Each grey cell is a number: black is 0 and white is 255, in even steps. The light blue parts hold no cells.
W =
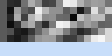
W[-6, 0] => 90
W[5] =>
[90, 37, 25, 45, 92, 148, 158, 156, 99, 57, 61, 100, 180, 235, 246, 215]
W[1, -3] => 223
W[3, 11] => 130
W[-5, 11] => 24
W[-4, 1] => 38
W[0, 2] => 38
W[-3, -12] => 172
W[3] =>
[90, 13, 51, 144, 172, 97, 43, 121, 242, 233, 167, 130, 160, 142, 97, 101]
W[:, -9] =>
[71, 146, 143, 121, 190, 156]
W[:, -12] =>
[172, 78, 180, 172, 56, 92]
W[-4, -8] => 106
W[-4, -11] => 215
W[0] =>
[90, 43, 38, 113, 172, 138, 64, 71, 139, 239, 232, 177, 143, 159, 155, 116]
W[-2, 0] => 90
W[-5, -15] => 18
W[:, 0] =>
[90, 90, 90, 90, 90, 90]
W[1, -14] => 155
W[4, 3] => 23
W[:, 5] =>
[138, 238, 215, 97, 102, 148]
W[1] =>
[90, 18, 155, 98, 78, 238, 182, 146, 145, 93, 123, 24, 86, 223, 143, 202]
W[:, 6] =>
[64, 182, 138, 43, 144, 158]
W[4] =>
[90, 81, 31, 23, 56, 102, 144, 190, 179, 125, 80, 39, 58, 100, 160, 215]
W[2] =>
[90, 38, 172, 64, 180, 215, 138, 143, 106, 103, 10, 194, 163, 188, 189, 106]

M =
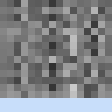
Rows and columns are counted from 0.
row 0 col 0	109
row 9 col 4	100
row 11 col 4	95
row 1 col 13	179
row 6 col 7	53
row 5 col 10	190
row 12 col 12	79
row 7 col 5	115
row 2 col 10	149
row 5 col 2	116
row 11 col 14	105
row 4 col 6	158
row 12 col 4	136
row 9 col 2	79
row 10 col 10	118
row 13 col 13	105
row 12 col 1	144
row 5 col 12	126
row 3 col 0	123
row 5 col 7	107
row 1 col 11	127
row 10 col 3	150
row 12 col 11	132
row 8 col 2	143
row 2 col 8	91
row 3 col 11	111
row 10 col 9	171
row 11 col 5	100
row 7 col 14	153
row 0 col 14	104
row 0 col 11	109
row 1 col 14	76
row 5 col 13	55
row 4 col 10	164

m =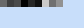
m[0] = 105
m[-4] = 17

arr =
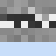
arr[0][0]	148
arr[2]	[77, 50, 48, 47, 47, 222, 158, 238]
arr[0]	[148, 138, 157, 153, 129, 142, 141, 142]
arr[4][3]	130
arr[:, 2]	[157, 160, 48, 47, 147, 122]
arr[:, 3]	[153, 134, 47, 238, 130, 155]
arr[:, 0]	[148, 122, 77, 238, 137, 152]
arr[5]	[152, 132, 122, 155, 125, 146, 135, 146]

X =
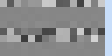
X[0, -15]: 180
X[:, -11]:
[152, 133, 135, 134, 119, 188, 133, 134]
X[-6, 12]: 134
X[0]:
[180, 91, 165, 140, 152, 151, 201, 199, 91, 94, 174, 67, 199, 129, 201]
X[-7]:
[133, 134, 133, 135, 133, 135, 135, 134, 134, 134, 135, 134, 134, 134, 135]
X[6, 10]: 134
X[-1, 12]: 135
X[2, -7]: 135
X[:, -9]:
[201, 135, 135, 138, 69, 120, 132, 136]
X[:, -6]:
[94, 134, 135, 130, 177, 177, 136, 134]
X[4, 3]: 128
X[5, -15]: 159
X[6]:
[133, 136, 133, 137, 133, 136, 132, 133, 136, 136, 134, 137, 133, 133, 133]
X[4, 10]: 95
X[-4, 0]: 91
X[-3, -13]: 175
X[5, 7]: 138
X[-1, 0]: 134
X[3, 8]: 130
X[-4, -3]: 71
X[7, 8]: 134
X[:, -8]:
[199, 134, 134, 136, 72, 138, 133, 135]
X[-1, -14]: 134
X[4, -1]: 70
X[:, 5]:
[151, 135, 133, 139, 118, 65, 136, 135]

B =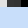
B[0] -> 225
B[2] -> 51

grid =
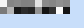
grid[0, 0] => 245
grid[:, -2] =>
[143, 251]
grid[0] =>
[245, 133, 137, 129, 130, 226, 138, 133, 143, 136]
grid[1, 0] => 121
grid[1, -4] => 19
